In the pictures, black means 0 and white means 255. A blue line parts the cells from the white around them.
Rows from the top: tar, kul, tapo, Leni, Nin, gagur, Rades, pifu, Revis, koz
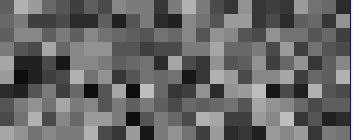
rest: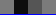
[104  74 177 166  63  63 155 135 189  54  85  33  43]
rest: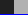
[85 74]
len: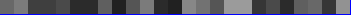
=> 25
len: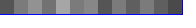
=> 13
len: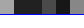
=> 6
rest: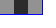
[155 189  23  74  33 177  85  74]

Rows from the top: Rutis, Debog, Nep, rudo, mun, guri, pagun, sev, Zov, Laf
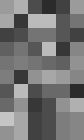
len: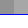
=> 2
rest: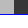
[134]
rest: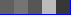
[134]
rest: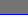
[86 65]

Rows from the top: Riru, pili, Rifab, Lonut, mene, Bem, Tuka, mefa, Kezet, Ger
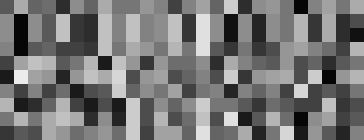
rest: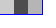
[ 77 109 193  77 224  26  89 181 109   6 141 162  65  89]
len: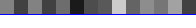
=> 14
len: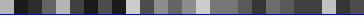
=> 26
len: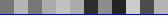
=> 12
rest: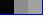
[65 89]

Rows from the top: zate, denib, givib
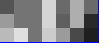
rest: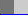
[155  73  31]
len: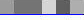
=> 6
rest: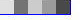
[31]
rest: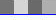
[106]
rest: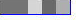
[106]

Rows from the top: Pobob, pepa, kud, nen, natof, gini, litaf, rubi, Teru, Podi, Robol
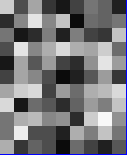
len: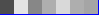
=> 7
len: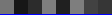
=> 8
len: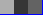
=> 3

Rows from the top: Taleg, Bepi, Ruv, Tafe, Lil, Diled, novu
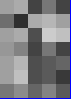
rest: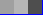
[ 90 101]
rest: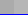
[160]
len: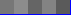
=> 5
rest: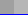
[ 78  90 101]
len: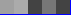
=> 5
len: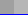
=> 2
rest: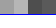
[101]

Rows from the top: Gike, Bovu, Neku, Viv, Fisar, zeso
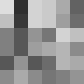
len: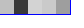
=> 5
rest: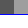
[170 181 139]
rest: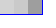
[108]

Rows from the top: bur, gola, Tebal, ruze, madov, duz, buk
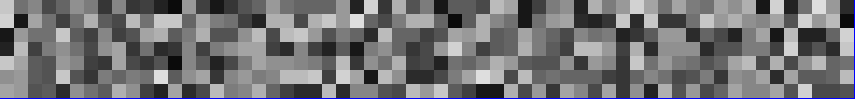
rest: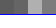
[ 92  64 187 187 153  64 176  43 144 144 144  43  83  83 124 124  64 210
  54  83  43 199]
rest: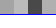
[ 73 144 187 101 113]
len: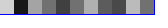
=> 11
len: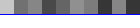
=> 10
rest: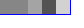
[73 73 83]
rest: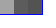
[153 134  64  54 164  73  54  83  11 134  92  34  73 124 164 144 144 134
 124  92 187  54 144 113 176  64  73  34 113 101 124 176 153  92  83  83
 144  54 153 134  54 199 113 153 124 113  83 101 164 187  73 176  73 144
 187 101 113]

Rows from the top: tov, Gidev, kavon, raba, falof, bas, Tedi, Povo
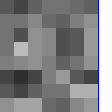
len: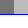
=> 2
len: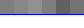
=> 6
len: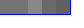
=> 5
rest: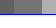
[176]

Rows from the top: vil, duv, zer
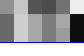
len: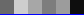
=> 6
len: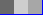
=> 3
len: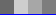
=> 4
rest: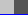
[ 76 114 237]
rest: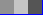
[ 76 114 237]

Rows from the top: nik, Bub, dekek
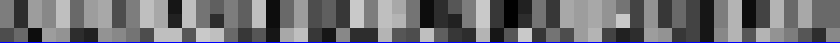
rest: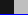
[116  95 125  95 191  13 105 157  77  95  55 201 125 191 168 116  13  45
  86 125 201  55   1  33 116  55 168 157 168 147 116  67 147  55 105  67
  22 125 180  13  67 180 105 168 105 105]
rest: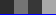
[157 168 147 201  67 147  55 105  67  22 125 180  13  67 180 105 168 105
 105]
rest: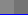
[ 77 191 191  86 201 191 105  55  86  22 168 191  55  22 136  45  45 180
  86  77 191  95  55  45 180  22  86 201  55 116  77 157 180  67  33  45
 157 147  55  67  22 136 180  86 180 147 125  86  45 136]
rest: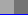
[ 13  45  86 125 201  55   1  33 116  55 168 157 168 147 116  67 147  55
 105  67  22 125 180  13  67 180 105 168 105 105]
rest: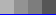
[ 45 136]

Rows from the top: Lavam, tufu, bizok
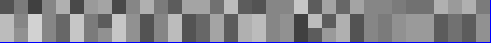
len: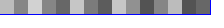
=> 15
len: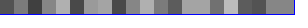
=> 21
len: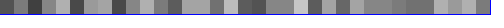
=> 35
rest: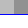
[210 134 103 198 123 145 198 145  83 134 188  83 103 164  92 176 188 134
 145  64  92 154 176  83 134 123 145 154 154  92 113  92 145]
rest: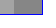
[123 113 113 176 154 176 123]
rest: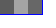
[164 134 134 123 113 113 176 154 176 123]

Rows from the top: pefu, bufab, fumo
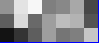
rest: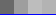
[83]
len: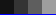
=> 4
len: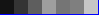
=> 7
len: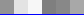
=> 6
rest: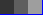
[117 127 198]

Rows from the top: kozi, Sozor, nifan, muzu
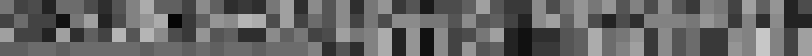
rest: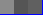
[ 67  35 139 160  96 149  76  35  76  46 130 130 130 119 149 130  57 130
  46 139  35  35]
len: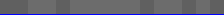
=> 16
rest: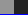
[76]

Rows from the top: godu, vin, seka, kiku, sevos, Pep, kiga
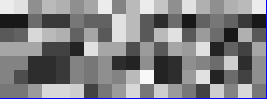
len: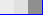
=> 3
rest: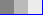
[196 143 225 176 143 176 186 236]
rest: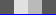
[186 225  89 155 108  24 176  89]
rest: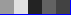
[166]

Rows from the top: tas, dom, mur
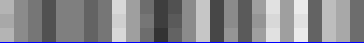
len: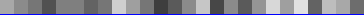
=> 26
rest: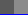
[198  71 139  90 149 216 159 225  99 189 168 109]
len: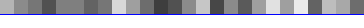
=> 26
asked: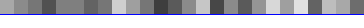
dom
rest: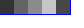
[149  90 159 225 159 235  99 189 168 109]
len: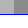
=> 2
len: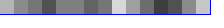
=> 15

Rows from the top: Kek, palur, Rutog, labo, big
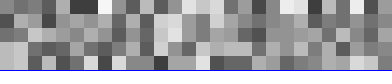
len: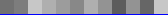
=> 12
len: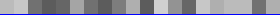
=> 20
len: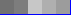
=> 5
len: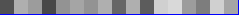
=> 17
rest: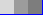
[208 165 136 113 136 147 175  92 125 113 147 113 136]

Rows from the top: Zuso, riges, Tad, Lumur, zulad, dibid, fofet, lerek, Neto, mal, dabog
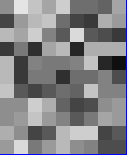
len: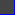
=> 1
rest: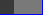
[ 47 110 110 130  77]
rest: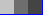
[ 57 174 154]
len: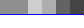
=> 6
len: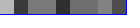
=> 9
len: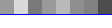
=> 8
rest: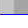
[206 110 110  99 165]

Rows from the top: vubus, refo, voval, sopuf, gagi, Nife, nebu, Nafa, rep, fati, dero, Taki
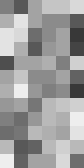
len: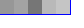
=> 5
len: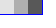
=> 3
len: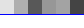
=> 6
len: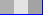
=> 3

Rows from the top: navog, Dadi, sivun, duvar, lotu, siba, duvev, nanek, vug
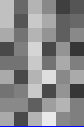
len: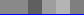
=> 6
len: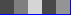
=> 5
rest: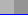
[ 95 137]
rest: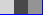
[54]
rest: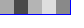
[170]
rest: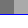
[127]

